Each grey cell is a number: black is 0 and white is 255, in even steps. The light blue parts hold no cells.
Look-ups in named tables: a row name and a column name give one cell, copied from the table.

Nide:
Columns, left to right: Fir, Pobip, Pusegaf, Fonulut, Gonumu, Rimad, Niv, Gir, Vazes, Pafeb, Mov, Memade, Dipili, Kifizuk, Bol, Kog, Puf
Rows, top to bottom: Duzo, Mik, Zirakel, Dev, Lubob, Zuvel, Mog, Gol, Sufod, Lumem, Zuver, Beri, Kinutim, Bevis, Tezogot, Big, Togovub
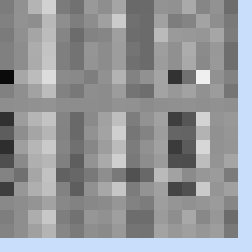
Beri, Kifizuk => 77
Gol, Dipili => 144
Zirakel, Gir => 134
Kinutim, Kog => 155
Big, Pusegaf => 173
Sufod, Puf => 152
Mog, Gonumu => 130
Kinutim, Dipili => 162
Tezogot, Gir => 139
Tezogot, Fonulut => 162
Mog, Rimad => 120
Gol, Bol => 143
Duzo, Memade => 147
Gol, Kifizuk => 145
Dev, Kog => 152
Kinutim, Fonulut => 194
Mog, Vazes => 156
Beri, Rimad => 94
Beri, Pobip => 138

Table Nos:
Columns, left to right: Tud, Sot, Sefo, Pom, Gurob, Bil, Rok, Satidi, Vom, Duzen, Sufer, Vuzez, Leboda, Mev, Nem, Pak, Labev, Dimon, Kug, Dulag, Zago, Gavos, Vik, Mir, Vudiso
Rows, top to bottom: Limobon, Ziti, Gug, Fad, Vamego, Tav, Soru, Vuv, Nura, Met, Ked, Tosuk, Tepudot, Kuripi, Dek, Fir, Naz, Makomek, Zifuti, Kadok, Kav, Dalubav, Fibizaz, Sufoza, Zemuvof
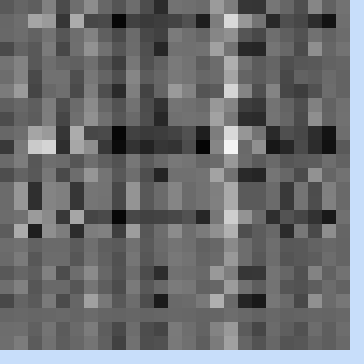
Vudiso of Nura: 113
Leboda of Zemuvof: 121
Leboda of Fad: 113
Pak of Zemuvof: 123
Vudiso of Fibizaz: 104
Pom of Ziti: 154
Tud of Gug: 104
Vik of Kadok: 131

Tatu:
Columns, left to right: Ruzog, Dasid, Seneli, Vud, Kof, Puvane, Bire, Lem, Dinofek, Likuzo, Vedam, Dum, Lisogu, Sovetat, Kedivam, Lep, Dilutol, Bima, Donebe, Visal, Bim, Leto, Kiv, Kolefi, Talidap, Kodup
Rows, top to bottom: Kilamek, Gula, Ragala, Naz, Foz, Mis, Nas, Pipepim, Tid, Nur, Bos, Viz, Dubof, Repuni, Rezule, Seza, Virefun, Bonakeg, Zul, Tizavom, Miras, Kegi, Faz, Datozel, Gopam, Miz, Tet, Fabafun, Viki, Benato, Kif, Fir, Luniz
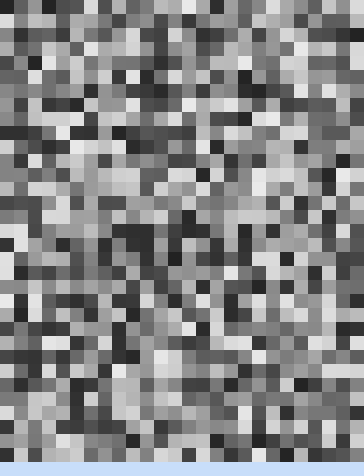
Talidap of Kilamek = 144
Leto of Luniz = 182
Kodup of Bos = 159
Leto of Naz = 232
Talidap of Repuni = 211
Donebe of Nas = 38
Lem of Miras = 140
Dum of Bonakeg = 159
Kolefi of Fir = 203
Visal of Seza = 185
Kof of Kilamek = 77
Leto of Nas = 227
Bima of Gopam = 225
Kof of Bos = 65
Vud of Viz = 97
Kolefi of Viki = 103
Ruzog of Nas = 135

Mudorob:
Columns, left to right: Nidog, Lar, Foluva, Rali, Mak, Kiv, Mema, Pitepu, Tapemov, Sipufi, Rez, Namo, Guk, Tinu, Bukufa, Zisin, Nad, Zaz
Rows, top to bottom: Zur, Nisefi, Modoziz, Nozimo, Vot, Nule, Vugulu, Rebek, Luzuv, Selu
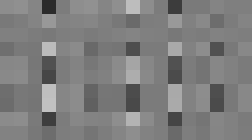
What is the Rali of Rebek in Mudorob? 193
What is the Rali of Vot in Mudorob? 81
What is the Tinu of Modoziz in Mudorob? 126
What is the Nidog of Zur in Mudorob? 141
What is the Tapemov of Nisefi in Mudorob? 120
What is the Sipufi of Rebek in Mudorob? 73
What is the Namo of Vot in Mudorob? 125
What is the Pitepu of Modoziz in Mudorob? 126
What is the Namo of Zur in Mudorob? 124
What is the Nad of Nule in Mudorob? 129
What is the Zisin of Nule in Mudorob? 135
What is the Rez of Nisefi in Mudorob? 125
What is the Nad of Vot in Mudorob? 129
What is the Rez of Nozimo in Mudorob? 123
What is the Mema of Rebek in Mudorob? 96
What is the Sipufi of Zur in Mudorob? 189
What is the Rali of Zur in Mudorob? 43
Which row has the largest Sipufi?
Zur

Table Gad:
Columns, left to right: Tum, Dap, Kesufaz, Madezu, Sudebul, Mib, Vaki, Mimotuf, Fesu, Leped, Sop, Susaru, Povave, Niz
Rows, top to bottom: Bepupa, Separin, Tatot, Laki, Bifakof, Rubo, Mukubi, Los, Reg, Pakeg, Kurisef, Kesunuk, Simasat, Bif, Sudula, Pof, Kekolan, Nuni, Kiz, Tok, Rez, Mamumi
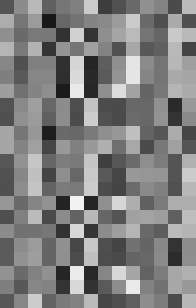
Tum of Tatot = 143
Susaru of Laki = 96
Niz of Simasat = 203
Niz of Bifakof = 159
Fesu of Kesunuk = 87
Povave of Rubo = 169
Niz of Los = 152
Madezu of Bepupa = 96
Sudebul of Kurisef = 153
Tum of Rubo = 127
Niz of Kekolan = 180

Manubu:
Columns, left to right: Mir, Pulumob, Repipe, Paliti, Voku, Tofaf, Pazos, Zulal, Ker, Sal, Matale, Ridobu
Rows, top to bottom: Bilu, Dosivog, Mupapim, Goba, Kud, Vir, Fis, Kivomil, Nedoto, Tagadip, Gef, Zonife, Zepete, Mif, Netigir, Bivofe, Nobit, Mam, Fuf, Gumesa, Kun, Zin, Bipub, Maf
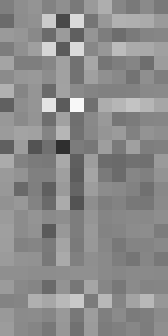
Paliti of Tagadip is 132
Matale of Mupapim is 132
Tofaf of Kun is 119
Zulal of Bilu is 174
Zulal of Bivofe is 133
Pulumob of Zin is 133
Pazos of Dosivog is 117
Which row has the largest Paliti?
Kivomil

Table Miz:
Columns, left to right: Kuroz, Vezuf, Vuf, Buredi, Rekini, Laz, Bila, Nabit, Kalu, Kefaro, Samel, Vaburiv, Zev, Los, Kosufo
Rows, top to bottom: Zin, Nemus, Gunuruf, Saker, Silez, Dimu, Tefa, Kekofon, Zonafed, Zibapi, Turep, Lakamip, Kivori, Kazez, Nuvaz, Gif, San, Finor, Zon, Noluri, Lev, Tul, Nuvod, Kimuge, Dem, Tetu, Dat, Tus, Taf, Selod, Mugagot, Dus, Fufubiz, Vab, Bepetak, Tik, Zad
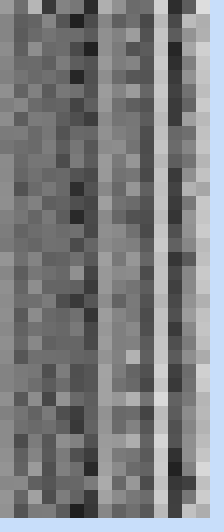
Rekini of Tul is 78
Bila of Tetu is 98
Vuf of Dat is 119
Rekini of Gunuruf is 108
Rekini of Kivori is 105
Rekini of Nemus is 85
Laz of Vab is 110
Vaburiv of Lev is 193
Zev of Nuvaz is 59
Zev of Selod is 92
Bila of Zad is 55
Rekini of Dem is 102
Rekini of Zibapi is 83
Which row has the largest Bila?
Bepetak

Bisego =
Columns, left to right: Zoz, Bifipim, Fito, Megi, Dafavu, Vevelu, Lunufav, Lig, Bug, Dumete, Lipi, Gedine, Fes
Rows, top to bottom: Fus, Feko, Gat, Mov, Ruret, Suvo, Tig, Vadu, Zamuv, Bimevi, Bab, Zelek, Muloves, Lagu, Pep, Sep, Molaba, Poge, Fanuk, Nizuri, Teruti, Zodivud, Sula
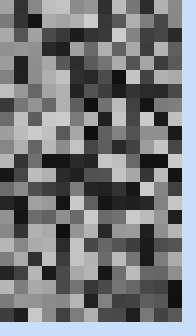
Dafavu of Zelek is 21
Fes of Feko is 136
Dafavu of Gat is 57
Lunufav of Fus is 149
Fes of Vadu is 127
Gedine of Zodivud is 88
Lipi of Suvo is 67
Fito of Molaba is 177
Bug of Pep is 34
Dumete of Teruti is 103
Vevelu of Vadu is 94
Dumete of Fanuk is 117
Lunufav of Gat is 52
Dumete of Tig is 52
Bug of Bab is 42
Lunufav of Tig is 83
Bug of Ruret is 171
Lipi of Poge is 27
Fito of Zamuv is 93
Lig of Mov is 175

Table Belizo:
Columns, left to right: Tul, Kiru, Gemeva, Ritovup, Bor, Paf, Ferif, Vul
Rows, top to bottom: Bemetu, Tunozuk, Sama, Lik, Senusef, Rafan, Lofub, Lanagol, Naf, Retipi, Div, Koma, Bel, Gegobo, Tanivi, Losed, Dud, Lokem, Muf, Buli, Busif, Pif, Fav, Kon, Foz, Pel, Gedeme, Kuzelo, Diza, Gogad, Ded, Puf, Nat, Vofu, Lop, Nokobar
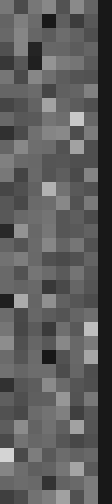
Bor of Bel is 94
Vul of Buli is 24
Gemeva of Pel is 107
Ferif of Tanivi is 122
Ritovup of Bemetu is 136
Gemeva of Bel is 105
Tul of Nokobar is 63
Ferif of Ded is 85
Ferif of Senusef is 91
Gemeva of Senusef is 32
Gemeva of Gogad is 107
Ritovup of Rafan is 111
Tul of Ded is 93
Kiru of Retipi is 75
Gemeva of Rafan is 135
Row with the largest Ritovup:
Gegobo

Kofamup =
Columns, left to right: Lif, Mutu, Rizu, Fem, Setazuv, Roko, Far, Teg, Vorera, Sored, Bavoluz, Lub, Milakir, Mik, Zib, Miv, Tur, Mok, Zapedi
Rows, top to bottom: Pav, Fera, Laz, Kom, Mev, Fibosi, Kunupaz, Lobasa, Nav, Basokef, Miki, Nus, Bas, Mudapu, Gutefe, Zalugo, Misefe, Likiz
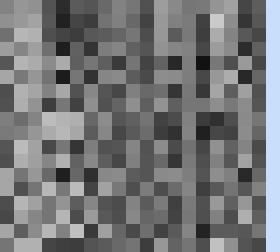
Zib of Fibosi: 72
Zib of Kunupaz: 56
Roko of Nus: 98
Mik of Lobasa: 118
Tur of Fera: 141
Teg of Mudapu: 162
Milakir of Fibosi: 139
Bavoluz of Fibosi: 74
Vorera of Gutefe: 76
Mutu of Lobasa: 174
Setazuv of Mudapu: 120
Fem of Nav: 188
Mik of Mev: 126
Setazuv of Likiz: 63
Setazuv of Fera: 33
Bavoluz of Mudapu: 124

